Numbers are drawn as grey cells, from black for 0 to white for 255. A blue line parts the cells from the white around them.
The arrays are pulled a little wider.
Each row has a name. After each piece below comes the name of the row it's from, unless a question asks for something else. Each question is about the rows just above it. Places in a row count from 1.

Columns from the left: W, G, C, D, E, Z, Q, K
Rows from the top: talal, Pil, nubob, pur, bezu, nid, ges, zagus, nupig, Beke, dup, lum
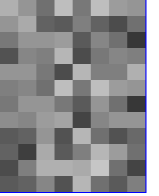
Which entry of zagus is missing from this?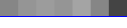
[141]
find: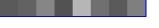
lum
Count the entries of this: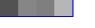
4
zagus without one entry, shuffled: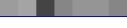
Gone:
[141]
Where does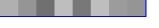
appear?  talal
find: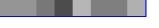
bezu
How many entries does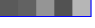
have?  5

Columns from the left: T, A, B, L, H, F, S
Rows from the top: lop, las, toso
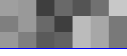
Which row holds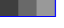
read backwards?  las
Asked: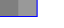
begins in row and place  las, 1
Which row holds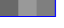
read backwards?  las
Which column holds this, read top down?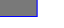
S
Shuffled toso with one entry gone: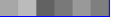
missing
[90]
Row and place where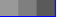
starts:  toso, 1
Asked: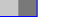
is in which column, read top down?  S

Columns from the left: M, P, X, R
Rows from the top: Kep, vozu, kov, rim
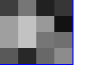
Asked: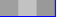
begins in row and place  vozu, 1
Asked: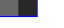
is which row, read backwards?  rim
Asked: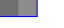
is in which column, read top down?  R
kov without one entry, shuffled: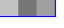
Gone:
[112]
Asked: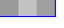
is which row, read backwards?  vozu

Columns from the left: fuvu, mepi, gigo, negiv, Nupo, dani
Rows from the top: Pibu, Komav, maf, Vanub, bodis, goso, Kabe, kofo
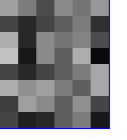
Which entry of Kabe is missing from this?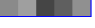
[62]
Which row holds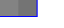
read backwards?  maf
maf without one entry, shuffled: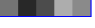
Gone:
[131]
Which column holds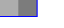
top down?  Nupo
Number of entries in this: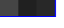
3
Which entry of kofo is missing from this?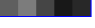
[32]
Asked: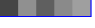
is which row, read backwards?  Kabe

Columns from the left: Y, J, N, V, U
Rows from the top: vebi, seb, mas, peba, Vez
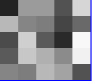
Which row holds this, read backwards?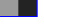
vebi
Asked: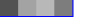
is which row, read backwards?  Vez
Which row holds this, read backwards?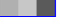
peba
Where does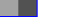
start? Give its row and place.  Vez, 4
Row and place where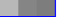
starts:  seb, 1

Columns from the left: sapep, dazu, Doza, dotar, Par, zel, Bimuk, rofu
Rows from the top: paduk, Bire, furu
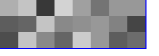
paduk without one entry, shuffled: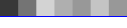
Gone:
[160]
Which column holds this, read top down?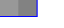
Bimuk
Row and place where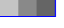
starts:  furu, 2
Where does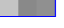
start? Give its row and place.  Bire, 3
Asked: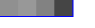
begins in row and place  Bire, 5

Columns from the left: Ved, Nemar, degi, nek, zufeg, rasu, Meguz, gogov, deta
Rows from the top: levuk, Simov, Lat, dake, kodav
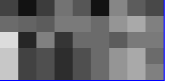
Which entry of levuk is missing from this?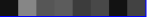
[115]
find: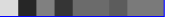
Lat
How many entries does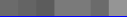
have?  7
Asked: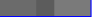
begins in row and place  Lat, 5

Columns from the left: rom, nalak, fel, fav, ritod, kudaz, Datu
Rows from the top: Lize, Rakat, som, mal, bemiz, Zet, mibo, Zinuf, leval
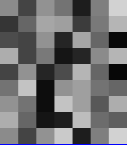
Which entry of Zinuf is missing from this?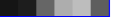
[108]
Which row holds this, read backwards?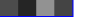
bemiz
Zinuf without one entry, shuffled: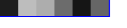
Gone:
[94]
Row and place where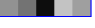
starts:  mibo, 1
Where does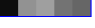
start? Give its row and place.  Zet, 3
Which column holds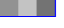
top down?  nalak

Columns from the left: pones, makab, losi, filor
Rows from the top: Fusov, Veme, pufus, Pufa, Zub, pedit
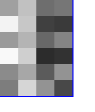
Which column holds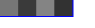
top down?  filor
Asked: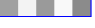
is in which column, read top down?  pones
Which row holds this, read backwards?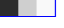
Pufa
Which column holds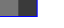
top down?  filor

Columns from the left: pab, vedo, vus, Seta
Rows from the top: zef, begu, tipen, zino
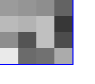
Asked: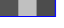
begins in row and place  tipen, 2
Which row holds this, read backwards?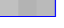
begu
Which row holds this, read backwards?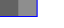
zef
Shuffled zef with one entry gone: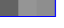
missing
[155]
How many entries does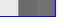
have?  3
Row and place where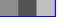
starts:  tipen, 1

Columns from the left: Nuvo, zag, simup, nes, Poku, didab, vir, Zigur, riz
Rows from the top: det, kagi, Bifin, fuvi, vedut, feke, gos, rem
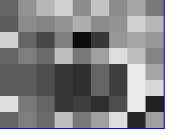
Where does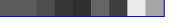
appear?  vedut
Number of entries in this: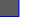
1
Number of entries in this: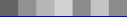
7

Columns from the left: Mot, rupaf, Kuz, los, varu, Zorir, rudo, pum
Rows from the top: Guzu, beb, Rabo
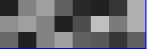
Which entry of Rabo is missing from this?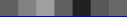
[54]
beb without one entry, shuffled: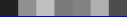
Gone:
[159]
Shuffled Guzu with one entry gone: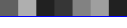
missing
[41]
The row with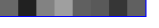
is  Rabo
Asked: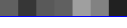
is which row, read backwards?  Rabo

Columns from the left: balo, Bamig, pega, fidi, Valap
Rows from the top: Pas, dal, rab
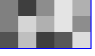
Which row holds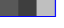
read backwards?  rab
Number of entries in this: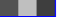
3
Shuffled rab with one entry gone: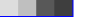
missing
[82]
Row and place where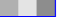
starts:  dal, 3
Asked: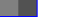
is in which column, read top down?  balo

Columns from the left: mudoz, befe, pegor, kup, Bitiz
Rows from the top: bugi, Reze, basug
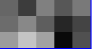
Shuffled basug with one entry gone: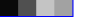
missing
[156]
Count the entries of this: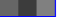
3
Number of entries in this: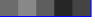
5

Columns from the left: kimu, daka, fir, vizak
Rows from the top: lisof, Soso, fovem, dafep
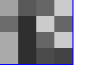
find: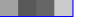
lisof
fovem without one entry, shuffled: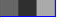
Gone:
[203]
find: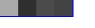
dafep
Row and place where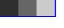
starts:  fovem, 2
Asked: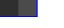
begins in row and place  dafep, 2
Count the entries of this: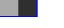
2

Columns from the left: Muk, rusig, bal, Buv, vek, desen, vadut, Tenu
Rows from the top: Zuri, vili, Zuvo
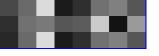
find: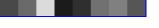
Zuri
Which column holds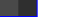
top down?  Muk
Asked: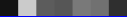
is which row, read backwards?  vili
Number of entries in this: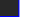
1

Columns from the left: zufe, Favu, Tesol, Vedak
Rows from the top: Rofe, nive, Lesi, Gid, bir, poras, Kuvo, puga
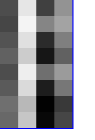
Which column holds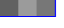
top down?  Vedak
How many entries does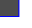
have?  1

